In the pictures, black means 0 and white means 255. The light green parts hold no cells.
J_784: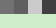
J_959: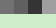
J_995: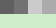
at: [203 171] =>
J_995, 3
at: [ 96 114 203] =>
J_995, 1
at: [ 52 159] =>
J_959, 3
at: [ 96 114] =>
J_995, 1
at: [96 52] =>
J_959, 2

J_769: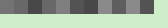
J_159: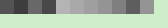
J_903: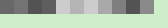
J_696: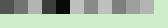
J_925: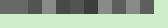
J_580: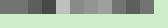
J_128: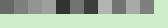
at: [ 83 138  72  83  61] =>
J_925, 3
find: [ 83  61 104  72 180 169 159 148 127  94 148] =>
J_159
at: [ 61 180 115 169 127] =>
J_128, 7
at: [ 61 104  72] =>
J_159, 2
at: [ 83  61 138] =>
J_925, 6

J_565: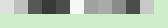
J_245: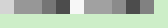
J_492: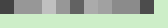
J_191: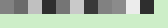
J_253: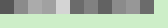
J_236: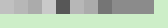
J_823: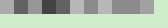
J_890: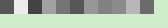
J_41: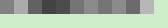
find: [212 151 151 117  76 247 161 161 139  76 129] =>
J_245
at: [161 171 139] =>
J_565, 7

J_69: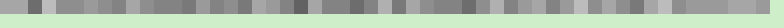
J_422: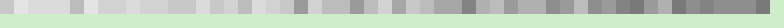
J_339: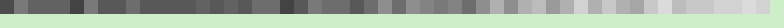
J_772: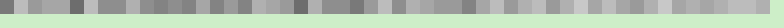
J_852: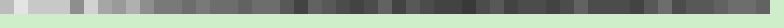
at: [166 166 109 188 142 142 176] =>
J_772, 4
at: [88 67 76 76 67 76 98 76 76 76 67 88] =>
J_852, 36
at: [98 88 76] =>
J_852, 23
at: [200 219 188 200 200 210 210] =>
J_339, 47
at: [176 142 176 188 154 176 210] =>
J_339, 36
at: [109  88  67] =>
J_852, 20

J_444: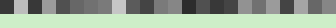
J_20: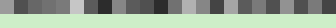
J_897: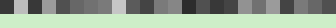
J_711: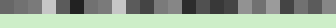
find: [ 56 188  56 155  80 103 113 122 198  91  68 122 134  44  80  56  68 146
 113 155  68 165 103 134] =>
J_444
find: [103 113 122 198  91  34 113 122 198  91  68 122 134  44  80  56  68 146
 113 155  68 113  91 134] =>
J_711
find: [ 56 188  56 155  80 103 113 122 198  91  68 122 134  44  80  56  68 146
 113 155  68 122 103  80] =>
J_897
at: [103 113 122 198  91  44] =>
J_20, 3

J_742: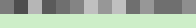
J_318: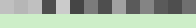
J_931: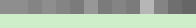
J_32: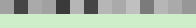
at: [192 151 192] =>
J_742, 7
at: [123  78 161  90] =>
J_318, 7
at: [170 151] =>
J_32, 13
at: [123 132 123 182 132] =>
J_931, 8
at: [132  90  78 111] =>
J_318, 11
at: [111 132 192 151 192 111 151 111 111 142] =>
J_742, 5

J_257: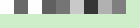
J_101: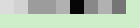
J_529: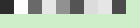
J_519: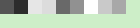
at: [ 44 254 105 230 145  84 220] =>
J_529, 1
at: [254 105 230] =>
J_529, 2
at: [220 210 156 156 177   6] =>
J_101, 1

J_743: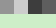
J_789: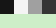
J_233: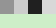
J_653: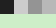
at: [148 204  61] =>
J_743, 1
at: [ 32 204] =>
J_653, 1
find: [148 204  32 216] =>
J_233
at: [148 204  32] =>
J_233, 1
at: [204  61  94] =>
J_743, 2

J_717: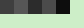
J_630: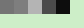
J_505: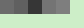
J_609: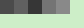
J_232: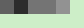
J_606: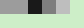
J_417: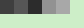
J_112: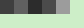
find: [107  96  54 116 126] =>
J_505
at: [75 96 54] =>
J_609, 1
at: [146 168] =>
J_417, 4
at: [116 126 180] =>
J_630, 1
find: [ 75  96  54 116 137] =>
J_609
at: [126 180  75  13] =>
J_630, 2

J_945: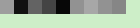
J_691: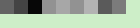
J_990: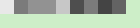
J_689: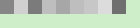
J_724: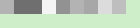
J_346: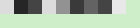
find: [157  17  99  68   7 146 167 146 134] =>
J_945
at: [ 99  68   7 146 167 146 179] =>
J_691, 1
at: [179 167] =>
J_724, 6
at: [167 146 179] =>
J_691, 5
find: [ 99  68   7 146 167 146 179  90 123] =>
J_691
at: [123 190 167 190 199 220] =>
J_689, 3

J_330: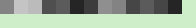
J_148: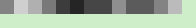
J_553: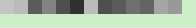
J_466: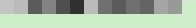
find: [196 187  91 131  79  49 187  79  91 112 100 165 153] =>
J_553
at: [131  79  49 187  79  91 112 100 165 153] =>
J_553, 4
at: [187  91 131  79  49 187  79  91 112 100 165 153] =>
J_553, 2
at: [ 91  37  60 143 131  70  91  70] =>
J_330, 5
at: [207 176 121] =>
J_148, 2
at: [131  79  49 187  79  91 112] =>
J_553, 4

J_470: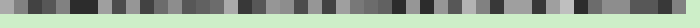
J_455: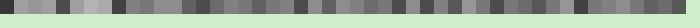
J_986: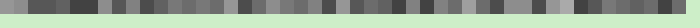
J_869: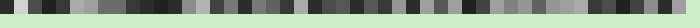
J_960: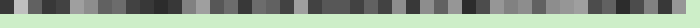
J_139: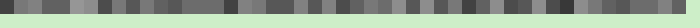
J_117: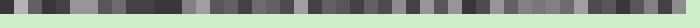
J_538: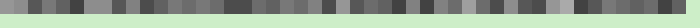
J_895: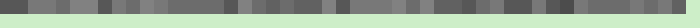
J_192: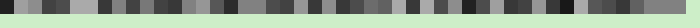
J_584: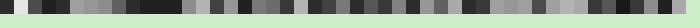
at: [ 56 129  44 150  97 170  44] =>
J_584, 28
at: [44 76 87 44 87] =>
J_869, 23
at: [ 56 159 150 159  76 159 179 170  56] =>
J_584, 35
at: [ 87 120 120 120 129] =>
J_895, 25

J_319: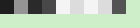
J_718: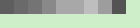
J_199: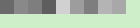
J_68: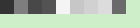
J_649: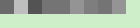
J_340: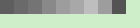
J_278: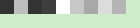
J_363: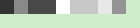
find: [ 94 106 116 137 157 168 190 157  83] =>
J_340
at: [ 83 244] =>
J_68, 4
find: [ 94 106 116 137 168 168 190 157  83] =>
J_718

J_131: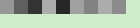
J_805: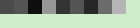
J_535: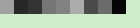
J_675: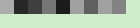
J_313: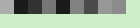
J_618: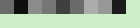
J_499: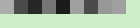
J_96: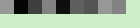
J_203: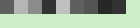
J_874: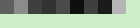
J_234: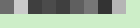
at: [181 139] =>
J_203, 2
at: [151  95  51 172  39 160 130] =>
J_131, 1
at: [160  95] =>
J_675, 6
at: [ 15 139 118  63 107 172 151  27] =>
J_618, 2
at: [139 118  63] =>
J_618, 3
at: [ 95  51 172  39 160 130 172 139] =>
J_131, 2
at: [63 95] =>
J_234, 5

